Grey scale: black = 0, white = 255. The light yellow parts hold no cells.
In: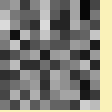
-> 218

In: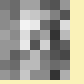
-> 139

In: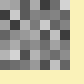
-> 162

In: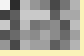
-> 201

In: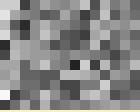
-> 185

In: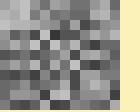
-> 192

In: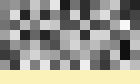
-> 114
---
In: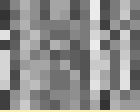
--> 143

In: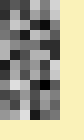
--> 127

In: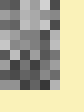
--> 75

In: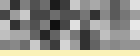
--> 233

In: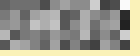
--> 34

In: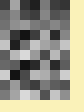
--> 113

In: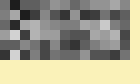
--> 104
